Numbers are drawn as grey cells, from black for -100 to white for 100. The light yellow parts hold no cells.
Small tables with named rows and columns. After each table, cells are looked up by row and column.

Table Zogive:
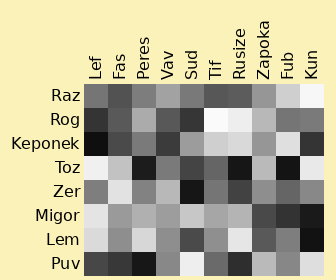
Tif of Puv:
-17
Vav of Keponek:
-54
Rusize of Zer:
-48
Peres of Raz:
-2
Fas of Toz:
52
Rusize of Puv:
-64
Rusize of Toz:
-83
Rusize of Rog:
87
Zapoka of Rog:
44
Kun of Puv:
74
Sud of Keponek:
22
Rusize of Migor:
41
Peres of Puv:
-82
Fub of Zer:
-21
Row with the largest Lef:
Toz

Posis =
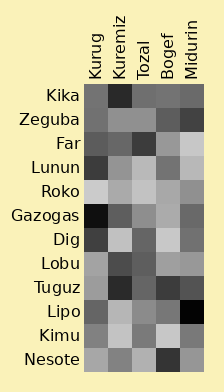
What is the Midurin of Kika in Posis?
-17
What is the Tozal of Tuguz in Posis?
-21
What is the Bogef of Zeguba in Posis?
-27
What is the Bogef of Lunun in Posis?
-10
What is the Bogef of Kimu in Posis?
56
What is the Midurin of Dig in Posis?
-11
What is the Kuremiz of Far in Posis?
-19
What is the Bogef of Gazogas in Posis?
34
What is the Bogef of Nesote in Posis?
-59
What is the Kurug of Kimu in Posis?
1
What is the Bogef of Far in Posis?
19
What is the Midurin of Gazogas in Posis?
-18
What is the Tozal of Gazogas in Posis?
11
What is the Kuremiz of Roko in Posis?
33
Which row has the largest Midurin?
Far

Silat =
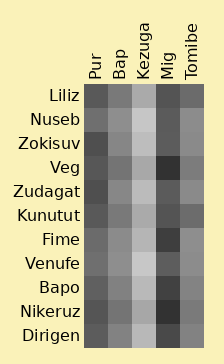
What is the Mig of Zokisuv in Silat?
-28
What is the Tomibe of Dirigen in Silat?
2
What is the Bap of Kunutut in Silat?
-5
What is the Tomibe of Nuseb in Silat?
10
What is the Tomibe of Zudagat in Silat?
8
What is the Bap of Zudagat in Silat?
6
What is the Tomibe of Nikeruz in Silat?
-4
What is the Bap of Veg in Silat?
-9
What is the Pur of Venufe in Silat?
-13
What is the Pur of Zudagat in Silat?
-38
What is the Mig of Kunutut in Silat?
-34
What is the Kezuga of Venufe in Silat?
56
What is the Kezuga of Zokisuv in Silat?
48
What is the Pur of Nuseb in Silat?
-13
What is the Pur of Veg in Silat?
-32
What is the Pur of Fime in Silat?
-16

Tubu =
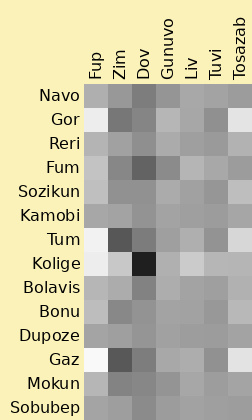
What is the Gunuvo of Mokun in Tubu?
16
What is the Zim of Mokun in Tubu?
3
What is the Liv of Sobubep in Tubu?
27
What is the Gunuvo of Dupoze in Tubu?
26
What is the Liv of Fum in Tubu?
42
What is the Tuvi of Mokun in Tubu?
23
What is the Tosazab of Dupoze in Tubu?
28
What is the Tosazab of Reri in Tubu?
40
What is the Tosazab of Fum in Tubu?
22
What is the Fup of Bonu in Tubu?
48
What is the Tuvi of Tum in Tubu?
15
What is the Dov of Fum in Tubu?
-22
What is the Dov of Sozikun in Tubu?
14

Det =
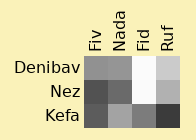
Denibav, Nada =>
17
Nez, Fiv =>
-36
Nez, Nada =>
-17
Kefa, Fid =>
-3
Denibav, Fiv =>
14
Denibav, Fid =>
97
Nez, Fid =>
96
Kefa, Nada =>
28
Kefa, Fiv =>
-28
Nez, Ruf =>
39
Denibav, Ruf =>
59
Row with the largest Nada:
Kefa

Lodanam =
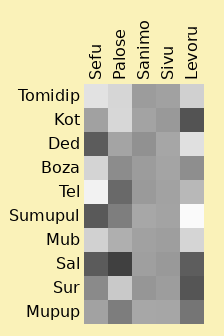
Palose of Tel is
-18
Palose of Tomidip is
68
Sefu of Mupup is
27
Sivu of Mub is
24
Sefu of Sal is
-29
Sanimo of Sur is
18
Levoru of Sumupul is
96
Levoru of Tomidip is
63
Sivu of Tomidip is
26
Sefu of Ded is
-28
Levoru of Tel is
44
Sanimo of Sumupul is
31
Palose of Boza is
10
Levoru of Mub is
67
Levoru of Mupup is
-8
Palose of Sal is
-50
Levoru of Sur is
-33

